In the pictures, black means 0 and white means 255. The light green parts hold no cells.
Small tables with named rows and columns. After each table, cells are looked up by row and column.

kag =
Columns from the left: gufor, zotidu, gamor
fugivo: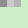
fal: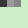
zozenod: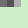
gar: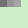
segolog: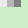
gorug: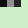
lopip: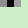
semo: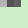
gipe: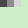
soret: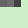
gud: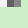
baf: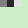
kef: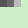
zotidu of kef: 105
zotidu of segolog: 181
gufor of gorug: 13
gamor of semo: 95
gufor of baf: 127
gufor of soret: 101
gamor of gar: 165
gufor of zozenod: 112
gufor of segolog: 234
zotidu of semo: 83
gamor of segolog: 128
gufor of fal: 54
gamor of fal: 134
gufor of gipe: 71

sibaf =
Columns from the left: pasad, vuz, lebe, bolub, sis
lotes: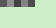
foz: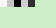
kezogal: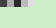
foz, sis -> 47
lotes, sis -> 76
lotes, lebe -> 67
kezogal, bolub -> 186
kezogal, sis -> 222
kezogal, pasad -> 65
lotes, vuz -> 144

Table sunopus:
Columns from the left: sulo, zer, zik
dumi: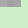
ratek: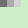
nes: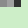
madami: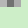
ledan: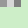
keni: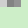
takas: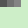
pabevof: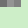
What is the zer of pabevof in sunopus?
148
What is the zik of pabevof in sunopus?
129
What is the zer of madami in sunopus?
113
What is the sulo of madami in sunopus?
182
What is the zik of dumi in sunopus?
165
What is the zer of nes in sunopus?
161
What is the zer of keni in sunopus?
131
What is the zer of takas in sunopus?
113
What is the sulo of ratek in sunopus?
110
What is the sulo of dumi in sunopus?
171
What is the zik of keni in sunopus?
147
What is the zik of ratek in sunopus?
210
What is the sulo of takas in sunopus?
84
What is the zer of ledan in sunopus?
215
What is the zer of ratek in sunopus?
170
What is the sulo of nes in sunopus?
139
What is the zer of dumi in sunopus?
161
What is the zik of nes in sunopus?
50
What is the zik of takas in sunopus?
132
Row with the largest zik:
ratek

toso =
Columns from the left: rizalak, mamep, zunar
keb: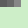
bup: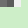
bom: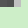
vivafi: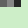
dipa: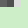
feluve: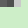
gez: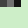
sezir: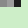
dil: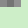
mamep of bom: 79
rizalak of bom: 84
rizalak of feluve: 94
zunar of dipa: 221
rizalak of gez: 65
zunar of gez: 20
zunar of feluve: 202

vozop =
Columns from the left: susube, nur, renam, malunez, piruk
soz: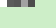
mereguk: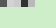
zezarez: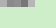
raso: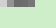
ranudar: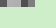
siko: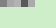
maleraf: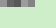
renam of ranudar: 175
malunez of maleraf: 156
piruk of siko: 170
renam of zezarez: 144
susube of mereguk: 87
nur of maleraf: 100
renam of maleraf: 88
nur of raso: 147
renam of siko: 178
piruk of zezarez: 182
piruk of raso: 118
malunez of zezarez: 119
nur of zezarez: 138
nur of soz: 91
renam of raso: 106
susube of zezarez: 176
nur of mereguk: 210
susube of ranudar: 91
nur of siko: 168

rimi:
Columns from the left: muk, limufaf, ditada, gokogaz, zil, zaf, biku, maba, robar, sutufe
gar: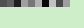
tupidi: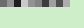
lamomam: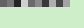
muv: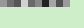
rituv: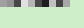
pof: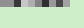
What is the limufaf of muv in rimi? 110
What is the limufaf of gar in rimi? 95
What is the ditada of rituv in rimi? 71
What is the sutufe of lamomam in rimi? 163
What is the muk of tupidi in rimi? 108
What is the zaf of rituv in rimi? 72
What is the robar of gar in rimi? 73
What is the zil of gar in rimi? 118
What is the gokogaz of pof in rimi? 198
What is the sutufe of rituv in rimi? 168
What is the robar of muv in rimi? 81
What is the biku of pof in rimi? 47

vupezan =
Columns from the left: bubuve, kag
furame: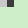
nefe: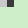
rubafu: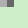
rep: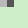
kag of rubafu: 103
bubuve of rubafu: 175
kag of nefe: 58
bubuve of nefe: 201
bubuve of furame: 200
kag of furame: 60
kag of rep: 86
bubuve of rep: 185

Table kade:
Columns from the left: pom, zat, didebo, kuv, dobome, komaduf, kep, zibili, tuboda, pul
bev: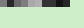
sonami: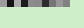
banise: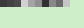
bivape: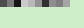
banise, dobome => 163
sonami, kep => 44
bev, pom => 123
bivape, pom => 77
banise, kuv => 209
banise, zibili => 136
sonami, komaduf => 137
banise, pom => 57
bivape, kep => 47
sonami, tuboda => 151
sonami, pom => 156
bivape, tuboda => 126
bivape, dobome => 184
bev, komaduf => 177
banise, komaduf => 143
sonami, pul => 129
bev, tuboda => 19
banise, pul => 198
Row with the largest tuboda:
sonami

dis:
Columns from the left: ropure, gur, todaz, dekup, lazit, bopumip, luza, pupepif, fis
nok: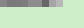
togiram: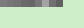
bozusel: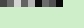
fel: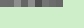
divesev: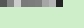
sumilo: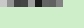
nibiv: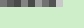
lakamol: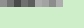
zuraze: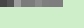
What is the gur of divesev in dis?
134
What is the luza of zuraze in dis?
127
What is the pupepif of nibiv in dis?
83
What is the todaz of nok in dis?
122
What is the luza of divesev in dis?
166
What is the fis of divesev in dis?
36
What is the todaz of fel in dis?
142
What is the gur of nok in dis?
121
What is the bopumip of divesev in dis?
127
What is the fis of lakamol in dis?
174
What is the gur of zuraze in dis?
85
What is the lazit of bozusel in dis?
181
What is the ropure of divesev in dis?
86
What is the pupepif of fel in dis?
108
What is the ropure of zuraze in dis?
70
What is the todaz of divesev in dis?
204

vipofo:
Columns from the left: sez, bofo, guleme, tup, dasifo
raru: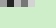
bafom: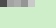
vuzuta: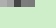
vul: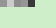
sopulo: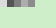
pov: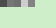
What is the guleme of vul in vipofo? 140
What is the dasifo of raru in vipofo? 211
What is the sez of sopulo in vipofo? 219
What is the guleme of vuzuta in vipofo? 70
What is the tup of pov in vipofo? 205
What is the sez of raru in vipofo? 159
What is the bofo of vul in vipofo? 203
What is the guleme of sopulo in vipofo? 127
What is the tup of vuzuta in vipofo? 125
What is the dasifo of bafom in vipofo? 201
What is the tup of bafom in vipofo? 149
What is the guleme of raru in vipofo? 187
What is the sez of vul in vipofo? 149
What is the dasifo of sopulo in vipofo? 140
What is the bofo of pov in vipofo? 118
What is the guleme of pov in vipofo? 111
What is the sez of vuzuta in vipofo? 175
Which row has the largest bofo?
vul

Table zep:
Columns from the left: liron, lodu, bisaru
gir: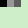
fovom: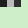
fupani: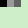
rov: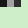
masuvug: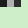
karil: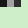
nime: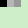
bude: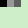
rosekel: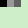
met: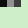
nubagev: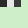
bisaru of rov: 46
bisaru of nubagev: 58
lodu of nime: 182
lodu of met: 145
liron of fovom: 30
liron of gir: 4
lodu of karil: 163
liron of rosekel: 4
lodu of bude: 152

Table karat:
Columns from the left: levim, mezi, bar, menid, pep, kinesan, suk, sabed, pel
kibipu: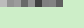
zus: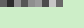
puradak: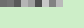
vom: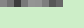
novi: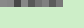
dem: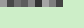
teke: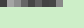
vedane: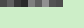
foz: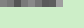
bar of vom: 61
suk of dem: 165
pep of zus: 143
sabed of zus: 198
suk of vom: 126
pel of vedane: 76
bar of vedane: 56
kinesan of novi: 114
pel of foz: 159
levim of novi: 137
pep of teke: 70
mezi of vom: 114
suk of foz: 90
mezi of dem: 72
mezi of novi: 134
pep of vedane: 127
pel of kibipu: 95
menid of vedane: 41
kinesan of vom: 146
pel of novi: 120

